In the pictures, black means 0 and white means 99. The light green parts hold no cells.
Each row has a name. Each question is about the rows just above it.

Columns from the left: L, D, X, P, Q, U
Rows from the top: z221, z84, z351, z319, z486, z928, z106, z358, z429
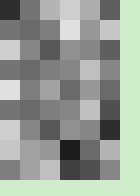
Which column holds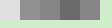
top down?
P
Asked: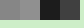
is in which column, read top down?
P
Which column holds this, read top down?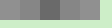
P
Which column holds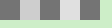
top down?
L
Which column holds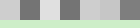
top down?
L
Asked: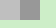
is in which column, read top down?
Q

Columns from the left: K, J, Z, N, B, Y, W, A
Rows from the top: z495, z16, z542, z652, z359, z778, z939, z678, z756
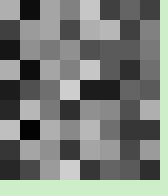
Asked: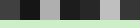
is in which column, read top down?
K
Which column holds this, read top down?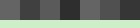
W
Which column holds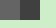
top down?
W
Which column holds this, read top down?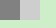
N
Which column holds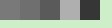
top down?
A
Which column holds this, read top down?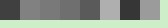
A
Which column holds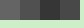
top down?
W

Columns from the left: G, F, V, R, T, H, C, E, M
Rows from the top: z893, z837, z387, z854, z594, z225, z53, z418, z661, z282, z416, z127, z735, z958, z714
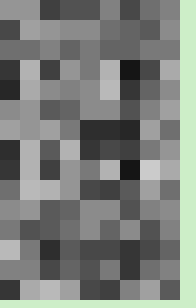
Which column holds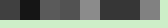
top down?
C
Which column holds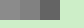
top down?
M
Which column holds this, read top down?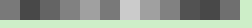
E
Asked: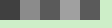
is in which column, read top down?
V
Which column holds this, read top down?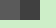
V
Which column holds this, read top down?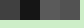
C
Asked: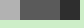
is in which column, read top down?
V

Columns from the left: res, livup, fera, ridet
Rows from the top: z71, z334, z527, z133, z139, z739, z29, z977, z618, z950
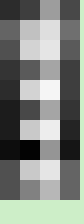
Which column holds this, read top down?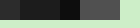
res
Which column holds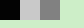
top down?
livup
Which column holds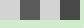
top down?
livup
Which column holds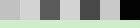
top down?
livup
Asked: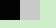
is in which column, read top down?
livup

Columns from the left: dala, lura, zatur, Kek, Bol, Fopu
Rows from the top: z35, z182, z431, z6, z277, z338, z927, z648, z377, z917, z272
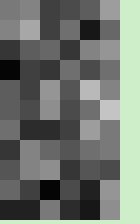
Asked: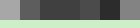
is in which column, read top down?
lura
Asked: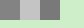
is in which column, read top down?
Fopu
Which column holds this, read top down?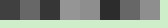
zatur
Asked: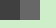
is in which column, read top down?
zatur
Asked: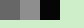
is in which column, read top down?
zatur
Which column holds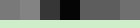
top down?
dala

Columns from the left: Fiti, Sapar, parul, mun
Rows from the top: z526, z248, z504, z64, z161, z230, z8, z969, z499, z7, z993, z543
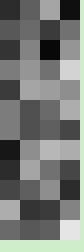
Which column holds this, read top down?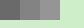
Sapar
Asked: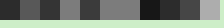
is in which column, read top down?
Fiti
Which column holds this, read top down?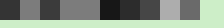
Fiti
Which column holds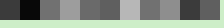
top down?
parul
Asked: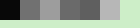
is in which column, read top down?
parul
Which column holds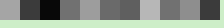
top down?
parul

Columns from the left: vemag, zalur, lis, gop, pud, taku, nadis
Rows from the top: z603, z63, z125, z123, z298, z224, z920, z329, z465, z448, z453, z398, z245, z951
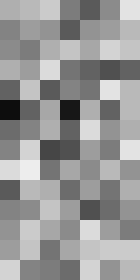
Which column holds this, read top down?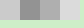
lis
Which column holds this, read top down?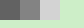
zalur
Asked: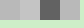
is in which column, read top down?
nadis
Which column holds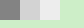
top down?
zalur

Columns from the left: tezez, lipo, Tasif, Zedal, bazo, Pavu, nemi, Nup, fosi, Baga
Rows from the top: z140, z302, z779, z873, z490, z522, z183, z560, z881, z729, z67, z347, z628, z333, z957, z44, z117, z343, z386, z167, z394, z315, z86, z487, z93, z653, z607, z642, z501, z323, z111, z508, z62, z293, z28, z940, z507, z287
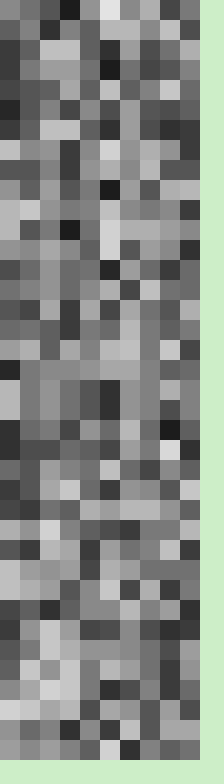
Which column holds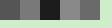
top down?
Zedal
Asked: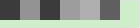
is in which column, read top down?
lipo
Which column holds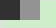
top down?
fosi
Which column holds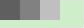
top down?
Tasif
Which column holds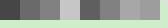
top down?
Zedal
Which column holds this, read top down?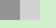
Tasif

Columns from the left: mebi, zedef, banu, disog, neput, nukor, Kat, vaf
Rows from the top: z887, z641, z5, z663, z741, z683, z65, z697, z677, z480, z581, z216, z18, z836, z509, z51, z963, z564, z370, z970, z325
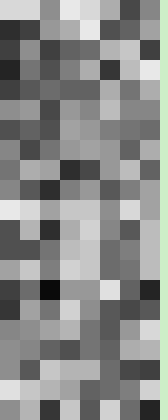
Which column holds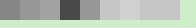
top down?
neput
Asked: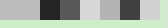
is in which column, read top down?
vaf

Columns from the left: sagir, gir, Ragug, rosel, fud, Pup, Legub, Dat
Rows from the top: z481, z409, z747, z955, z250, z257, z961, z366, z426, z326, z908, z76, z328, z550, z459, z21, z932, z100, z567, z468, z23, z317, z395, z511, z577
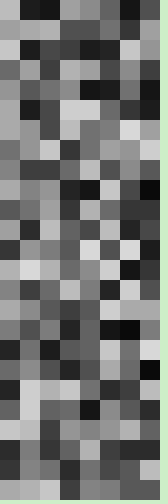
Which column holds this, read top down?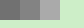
sagir
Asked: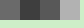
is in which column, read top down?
Legub
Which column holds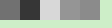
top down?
Legub
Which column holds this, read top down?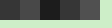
Dat
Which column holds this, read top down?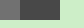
Ragug
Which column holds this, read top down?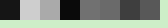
Legub
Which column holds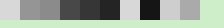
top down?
Legub

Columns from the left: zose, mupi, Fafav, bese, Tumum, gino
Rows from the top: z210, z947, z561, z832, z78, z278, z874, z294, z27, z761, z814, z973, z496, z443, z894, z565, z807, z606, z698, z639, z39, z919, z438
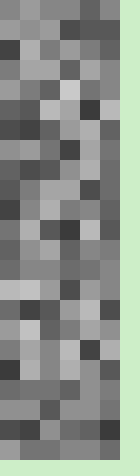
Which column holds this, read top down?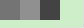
mupi
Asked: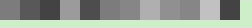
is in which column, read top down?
mupi
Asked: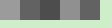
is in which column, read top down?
zose

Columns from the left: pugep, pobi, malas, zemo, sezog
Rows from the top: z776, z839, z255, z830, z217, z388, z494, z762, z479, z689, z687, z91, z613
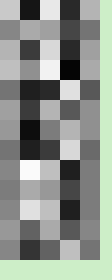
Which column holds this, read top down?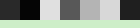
zemo
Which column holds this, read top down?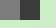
malas
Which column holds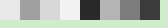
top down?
malas
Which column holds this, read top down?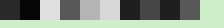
zemo

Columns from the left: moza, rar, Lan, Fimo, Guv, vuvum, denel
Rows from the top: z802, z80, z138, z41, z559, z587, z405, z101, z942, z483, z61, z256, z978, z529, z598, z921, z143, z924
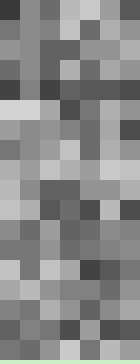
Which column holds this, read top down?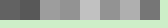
Lan
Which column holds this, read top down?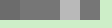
rar
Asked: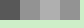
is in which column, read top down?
denel
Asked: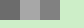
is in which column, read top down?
Fimo
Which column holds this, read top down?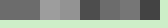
Guv
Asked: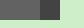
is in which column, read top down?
Lan

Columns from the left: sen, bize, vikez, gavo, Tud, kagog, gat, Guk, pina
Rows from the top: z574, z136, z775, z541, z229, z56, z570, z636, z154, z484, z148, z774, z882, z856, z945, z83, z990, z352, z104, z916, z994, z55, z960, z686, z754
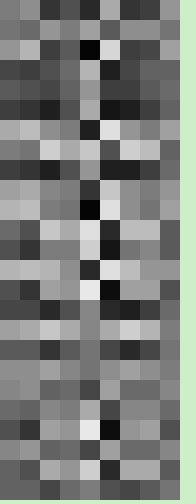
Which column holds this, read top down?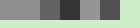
bize
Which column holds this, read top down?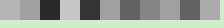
vikez
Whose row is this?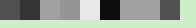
z945
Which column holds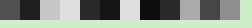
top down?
kagog
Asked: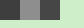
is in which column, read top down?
Guk
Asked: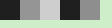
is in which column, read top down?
gat
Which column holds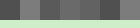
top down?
gavo

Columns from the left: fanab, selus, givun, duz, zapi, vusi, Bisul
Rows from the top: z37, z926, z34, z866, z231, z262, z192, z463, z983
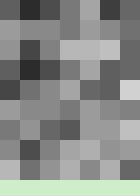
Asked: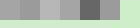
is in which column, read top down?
zapi
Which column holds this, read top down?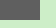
vusi
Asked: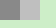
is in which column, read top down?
vusi
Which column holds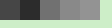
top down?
selus
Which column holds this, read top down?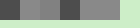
givun
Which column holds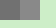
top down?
selus

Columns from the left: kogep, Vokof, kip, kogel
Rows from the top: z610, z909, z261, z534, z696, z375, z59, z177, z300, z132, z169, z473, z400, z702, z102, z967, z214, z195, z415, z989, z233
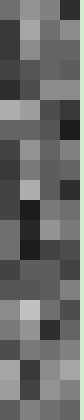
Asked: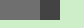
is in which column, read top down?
kogep
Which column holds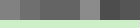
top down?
kip
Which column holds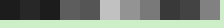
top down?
Vokof
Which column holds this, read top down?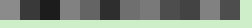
kogel
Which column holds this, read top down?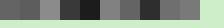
kogel

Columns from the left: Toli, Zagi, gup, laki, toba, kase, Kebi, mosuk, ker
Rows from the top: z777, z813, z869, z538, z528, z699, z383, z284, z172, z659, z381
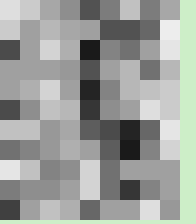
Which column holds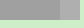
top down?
Zagi
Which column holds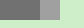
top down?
kase
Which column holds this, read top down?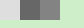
mosuk
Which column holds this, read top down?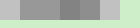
gup
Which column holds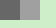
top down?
mosuk

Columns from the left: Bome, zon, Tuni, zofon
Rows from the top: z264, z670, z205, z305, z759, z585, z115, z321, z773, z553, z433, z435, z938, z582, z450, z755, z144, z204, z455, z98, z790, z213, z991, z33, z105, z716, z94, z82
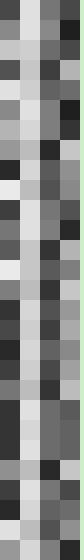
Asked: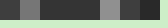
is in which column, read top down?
Bome
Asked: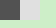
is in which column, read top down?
Bome

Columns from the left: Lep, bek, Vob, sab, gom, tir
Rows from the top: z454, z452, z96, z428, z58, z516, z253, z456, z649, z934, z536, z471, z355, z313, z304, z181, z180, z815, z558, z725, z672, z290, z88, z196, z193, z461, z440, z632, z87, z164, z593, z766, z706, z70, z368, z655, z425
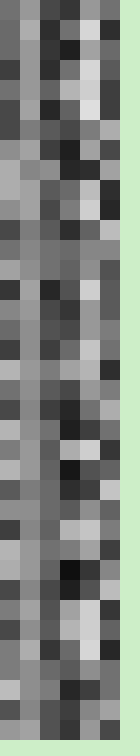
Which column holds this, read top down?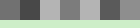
Lep
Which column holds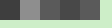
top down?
Vob
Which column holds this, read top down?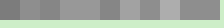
bek
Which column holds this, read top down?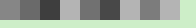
Lep
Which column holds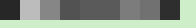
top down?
tir
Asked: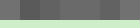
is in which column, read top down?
Vob

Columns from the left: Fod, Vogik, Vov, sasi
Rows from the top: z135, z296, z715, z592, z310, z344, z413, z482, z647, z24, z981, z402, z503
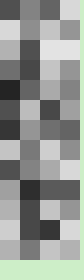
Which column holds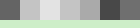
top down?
Vov
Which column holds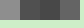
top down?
Vogik
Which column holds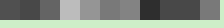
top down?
Vogik
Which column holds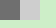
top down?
Vov

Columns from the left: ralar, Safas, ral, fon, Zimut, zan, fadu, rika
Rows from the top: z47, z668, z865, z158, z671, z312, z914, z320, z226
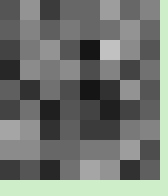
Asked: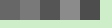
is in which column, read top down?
fon
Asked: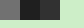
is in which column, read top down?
ral
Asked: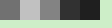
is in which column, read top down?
zan
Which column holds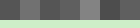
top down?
rika
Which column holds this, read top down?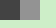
fadu
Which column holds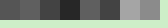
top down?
ralar

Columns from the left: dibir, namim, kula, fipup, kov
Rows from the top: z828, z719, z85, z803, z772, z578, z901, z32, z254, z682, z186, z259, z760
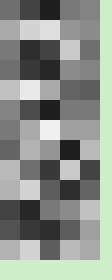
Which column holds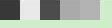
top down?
namim
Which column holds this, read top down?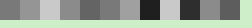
fipup
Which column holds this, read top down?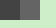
kov
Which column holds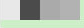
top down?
namim
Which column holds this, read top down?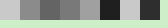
fipup
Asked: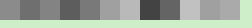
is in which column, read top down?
kov

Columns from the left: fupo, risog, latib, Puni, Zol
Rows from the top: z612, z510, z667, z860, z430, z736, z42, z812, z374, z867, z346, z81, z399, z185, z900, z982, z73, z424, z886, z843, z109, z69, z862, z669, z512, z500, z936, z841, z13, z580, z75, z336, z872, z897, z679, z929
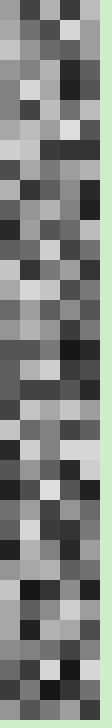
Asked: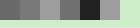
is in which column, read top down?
Zol
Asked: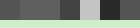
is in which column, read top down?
fupo
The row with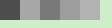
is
z374

